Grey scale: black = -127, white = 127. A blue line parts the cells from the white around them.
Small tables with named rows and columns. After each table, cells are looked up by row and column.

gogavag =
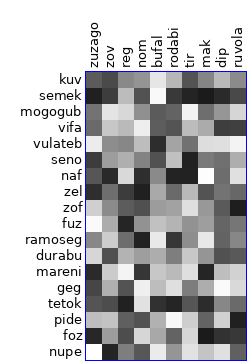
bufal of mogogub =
-36
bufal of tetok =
-78
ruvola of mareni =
82
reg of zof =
-35
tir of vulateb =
-14
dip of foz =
-77
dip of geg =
122
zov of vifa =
71
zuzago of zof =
79
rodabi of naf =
-92
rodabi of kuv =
55
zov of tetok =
-50
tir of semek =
-91

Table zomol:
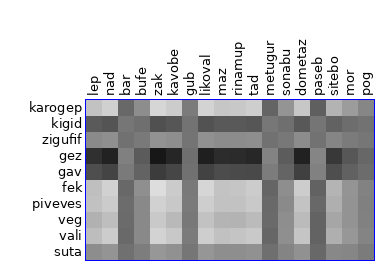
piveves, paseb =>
-23
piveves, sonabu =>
10
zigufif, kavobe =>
14
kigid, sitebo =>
-29
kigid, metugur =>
-8
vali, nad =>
76
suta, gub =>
-9
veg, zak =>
73
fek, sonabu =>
14
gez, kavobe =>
-89
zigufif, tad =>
14
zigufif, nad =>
15
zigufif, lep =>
10
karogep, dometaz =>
71
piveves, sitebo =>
47
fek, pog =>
2
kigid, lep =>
-37
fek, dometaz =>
77
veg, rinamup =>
51
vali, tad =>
73

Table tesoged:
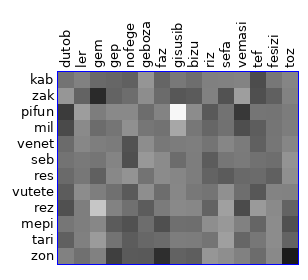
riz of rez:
-28
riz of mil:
-25
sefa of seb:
-9
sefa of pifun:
-13
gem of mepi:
7
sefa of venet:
6
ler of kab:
1
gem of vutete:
-1
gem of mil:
-19
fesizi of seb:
-17
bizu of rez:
7
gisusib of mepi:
-16

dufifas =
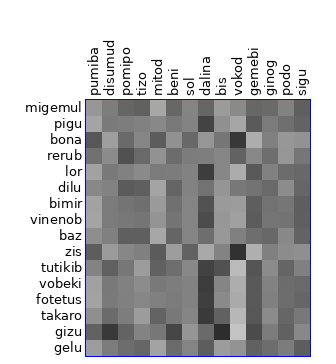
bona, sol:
-23
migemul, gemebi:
-24
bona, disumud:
30
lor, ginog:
1
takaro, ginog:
11
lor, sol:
2
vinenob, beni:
-11
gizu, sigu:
8
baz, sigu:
-28
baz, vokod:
0
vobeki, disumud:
-6
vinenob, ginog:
-10
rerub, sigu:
-9
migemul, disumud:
-2
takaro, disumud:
-20
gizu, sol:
21
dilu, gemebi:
-12
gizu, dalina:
-21
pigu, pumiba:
36
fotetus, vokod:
42
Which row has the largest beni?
zis

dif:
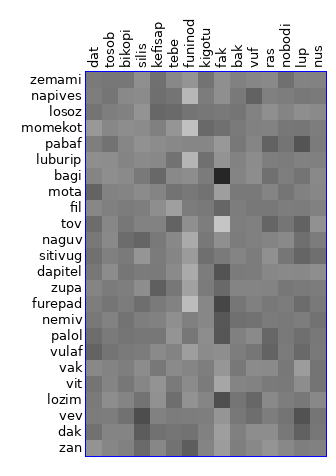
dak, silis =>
-35
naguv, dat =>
-7
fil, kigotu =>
-6
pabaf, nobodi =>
-11
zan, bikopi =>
1
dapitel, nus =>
14
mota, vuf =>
-6
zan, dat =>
19
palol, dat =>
-18
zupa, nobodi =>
-8
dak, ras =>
13
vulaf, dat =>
-28
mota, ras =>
4
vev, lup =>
-45
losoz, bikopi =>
1
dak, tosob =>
4
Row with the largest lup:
vak

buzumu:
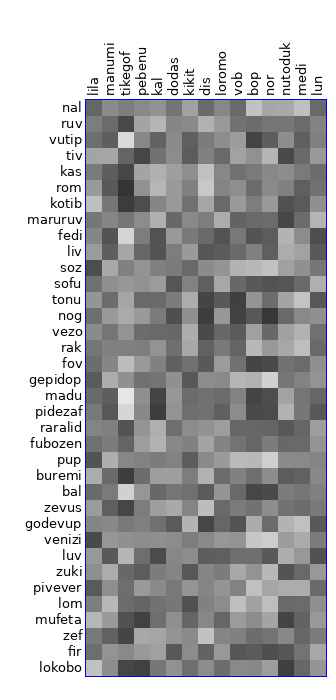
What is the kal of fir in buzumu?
32
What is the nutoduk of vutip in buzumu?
13
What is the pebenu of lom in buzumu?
-26
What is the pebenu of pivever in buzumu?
25
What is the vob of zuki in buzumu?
40
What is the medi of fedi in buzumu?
12
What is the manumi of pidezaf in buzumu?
-40
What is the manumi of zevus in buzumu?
-32
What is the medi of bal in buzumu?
-9

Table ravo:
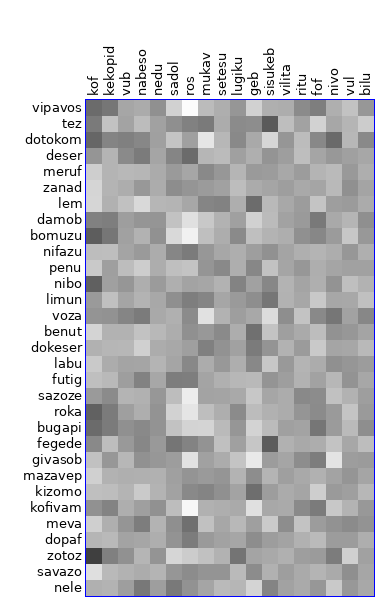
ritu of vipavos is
11
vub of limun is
37
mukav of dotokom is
102
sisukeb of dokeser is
20
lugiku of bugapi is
22
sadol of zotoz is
86
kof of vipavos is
-20
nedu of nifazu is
44
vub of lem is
65
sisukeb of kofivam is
40
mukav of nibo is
38
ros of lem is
39
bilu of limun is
64
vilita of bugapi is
32
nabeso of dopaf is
38
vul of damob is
53
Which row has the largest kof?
savazo

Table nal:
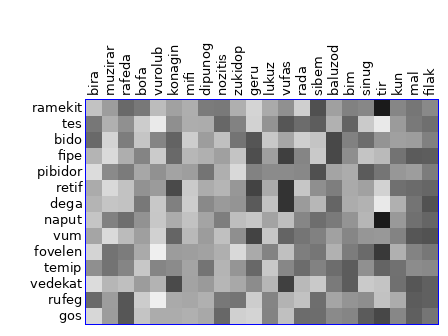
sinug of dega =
50
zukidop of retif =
23
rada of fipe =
5
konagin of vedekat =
-53
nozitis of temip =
52
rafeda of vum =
59
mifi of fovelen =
30
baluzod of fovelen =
49
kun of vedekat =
-15
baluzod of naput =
-5
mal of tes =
-6
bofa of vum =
31

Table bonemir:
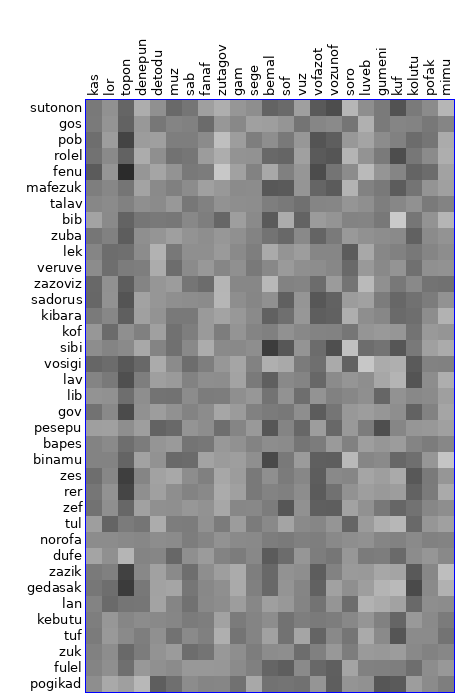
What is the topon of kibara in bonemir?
-32
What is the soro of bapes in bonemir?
1
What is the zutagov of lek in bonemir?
26
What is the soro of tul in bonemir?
-26
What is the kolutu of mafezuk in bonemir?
-11
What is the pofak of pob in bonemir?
-10
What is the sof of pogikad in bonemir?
-11
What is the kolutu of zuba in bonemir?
-30
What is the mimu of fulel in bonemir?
24
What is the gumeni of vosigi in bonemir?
43
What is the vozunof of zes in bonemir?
9
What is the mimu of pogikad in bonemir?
-1
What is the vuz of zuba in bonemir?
9
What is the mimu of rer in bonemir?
42
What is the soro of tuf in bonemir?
-10
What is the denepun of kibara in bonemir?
32
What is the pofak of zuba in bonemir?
11
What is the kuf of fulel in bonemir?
-1

